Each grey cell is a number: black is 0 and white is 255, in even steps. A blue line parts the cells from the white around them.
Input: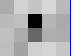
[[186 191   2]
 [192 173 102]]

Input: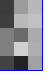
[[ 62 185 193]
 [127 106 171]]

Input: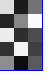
[[ 37 135 251]
 [237  46  77]]

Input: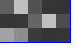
[[ 54  56 101]
 [162 141  59]]

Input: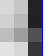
[[209 185  33]
 [189 158  82]]

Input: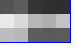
[[233 218 182]
 [188 183  93]]

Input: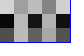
[[  8 185  20]
 [ 79 186  96]]

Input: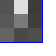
[[ 88 122  63]
 [100  73  78]]
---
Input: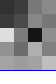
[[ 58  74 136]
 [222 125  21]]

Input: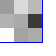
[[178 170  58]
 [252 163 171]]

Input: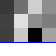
[[ 65 224 141]
 [ 63 200   3]]

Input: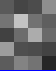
[[116 195 114]
 [ 65 108 172]]

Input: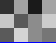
[[199  89 140]
 [ 90 212 140]]

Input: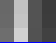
[[105 196  83]
 [110 209  82]]

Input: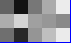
[[173 212 160]
 [111  40 149]]
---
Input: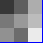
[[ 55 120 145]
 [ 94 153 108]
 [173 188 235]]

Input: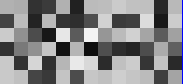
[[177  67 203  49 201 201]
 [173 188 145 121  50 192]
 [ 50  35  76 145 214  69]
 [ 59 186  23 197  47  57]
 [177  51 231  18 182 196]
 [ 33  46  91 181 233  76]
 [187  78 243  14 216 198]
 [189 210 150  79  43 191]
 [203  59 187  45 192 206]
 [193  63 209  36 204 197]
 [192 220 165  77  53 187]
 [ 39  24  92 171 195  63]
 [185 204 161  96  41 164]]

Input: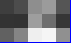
[[ 62  51  97]
 [ 76  50 133]
 [142 158 239]
 [155 110 245]
 [ 85  54 144]]

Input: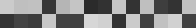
[[203  52]
 [191  67]
 [193  60]
 [ 54 199]
 [181  66]
 [197  64]
 [ 43 215]
 [ 50 209]
 [198  51]
 [ 51 203]
 [191  64]
 [ 62 193]
 [ 51 209]
 [193  65]]

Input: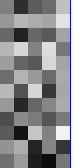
[[127 151 104 181 158 109 185 153  77  90 147 112]
 [ 46 181  33 214 101 179  82  39 138  19 172 155]
 [ 91 172 104 130  87 153 213 103 123 198  36  28]
 [108 165  89 221 215 107  56 134  86 130 133  12]
 [191 227 163 118 163 170 167 171 122 242  53 119]]

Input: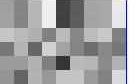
[[159 162 198 120 155 148]
 [133 132 186 180 155 100]
 [183 183 176 102 177 178]
 [239 239 129 208 127 152]
 [ 66  65 187 163  53 195]
 [ 92  93 135 132 185 196]
 [164 163 188 110 182 154]
 [168 168 200 137 139 130]
 [233 231 129 119 178 218]]

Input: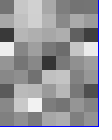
[[115 167  57 237 149 136  90 136 128]
 [199 193 182 134 117 143 186 201 144]
 [209 208 175 159 136 113 183 242 123]
 [168 180 167 120  53 192 154 125 167]
 [126 137 174 108 121 196 183 116 174]
 [115 170  96 197 144 130 120 149 127]
 [116 155  62 235 158 151  78 131 147]]

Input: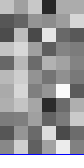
[[195  86  76 195 103 185 170 175 124  86 136]
 [160 100 189 216 184 206 215 196 127 149 207]
 [200 148  73 160 107 147 127 166 160 106  96]
 [ 39 140 229  93 178 116 149  43  99 221 162]
 [172 157 104 132 162 144 250 107 123  74 236]
 [172 214  88 124 131 121  90 175 202 108 129]]
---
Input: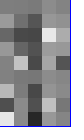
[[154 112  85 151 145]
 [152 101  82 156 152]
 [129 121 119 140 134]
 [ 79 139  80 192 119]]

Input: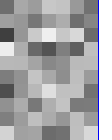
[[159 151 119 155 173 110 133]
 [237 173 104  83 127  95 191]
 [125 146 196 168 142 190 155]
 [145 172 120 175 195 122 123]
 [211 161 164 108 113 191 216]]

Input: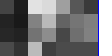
[[ 35  25 130 185  99 117 127]
 [ 74  51 187  63  75  75  75]]

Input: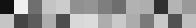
[[197  68  92 173  77 216 219 173 201 172 122 200  81 190]]

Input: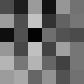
[[156  78 195  51  98 118]
 [151  71 192  67 160 118]
 [156 168 102 146  82 113]]

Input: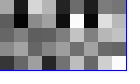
[[ 93   4 139 161  15 251   8 223 184]
 [138 163 102 133 158 111 162 106 101]]

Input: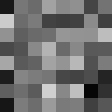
[[204 108 123  66  62  65 139  64]
 [ 73  82 137 179 106 136  89  90]
 [ 29 133 124 118  71  67  77  36]
 [ 22 124 109 155 122 125  64  87]]
